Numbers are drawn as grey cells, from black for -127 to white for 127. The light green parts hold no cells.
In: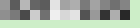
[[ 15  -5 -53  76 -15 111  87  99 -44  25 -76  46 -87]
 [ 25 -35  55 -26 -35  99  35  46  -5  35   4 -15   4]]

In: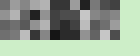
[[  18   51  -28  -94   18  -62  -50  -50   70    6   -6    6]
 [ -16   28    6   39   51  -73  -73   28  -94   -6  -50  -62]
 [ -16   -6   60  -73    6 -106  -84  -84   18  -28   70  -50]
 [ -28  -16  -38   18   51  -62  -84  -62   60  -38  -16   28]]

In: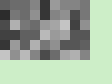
[[-52  48  -8 -19  26  37  68 -62  16]
 [-73  26 -31  48  -8  16 -41 -41 -31]
 [ 68  16  57   4 -52 -19  37  48   4]
 [-83  -8 -19  16 -73   4  16 -52  -8]
 [-31 -19 -19   4 -73  26   4   4  -8]
 [-62 -62 -31 -31  57  26  37 -41 -41]]

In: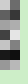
[[ -62  101]
 [  24   56]
 [  34   46]
 [  68    1]
 [  78  -19]
 [ -31  -72]
 [-103 -112]]

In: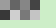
[[-71  79  -6  68]
 [ 28 -26   6 -59]]

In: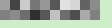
[[  0  11 -18 -80 -40  65 -18 -49  42   0]
 [ 32 -59  75  -9  23 -40  98  86 -28  11]]

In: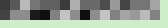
[[ -59   13   13 -101 -112    1   67   13 -112   13   67    1   36   25
    58    1]
 [ -68  -39   58  -10  -30  -30  -68   47  -21  -21  -50   25  -59  -10
   -10   36]]
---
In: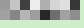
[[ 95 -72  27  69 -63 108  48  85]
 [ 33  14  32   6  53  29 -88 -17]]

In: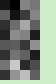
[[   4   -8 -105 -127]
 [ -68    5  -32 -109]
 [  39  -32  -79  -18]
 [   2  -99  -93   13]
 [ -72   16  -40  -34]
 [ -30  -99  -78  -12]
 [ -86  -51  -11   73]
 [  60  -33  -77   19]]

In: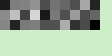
[[  38  -91 -100   -1    2   18  -50  -12  -24  -48]
 [ -50  -26   11   63  -61   85 -103   -6  -48   27]
 [ -53 -123    6  -92   -5   -1  -47  -46   44  -77]]

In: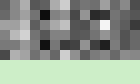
[[   9  -50  -31    7   46  -40  -31   44   77  -27  -10  -16   31  -21]
 [ -28  -41  -22    8   32  -12 -114    2   16  -55   20  -85  -74  -11]
 [ -34  -69   33   32   61  -33    1   41   64  -43  -47   -1  116  -16]
 [ -44  -23    2   57   82  -12  -40    2    3  -41  -37  -12   20   -9]
 [ -43  -22   -6   -4   24   -4 -110   -8  -69  -61   18  -64  -96   -3]
 [  12    7  -54   48   35  -14   13  -24   78   16  -34   -4    6  -22]]

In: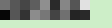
[[ -42   97  -14  -40  -57  -33   15  -85    6]
 [ -91  -86 -121  -41  -76   12   -8  -59  -15]]

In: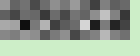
[[ -32  -22   25  -27  -13  -53  -18   15   -7   26  -20  -63    0]
 [   2  -72  -31  -57  -18  -23  -70  -19  -55  -11  -27   14   65]
 [ -91  -60   41   35 -112   -6   51  -64  -35  -20   85  -98   -3]
 [   1  -15    7   -1   24   14  -39   -5   15  -56  -14    1   55]]
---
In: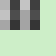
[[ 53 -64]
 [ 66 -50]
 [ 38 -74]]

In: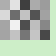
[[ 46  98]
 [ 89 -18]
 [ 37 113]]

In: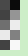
[[ -54 -116]
 [ -61   21]
 [ -16  108]]

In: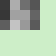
[[-69  45]
 [-72  33]
 [-33  67]]

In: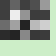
[[-64 -28]
 [-65 109]
 [-19  33]]

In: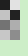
[[-96  98]
 [ 67 -93]
 [-12  46]]
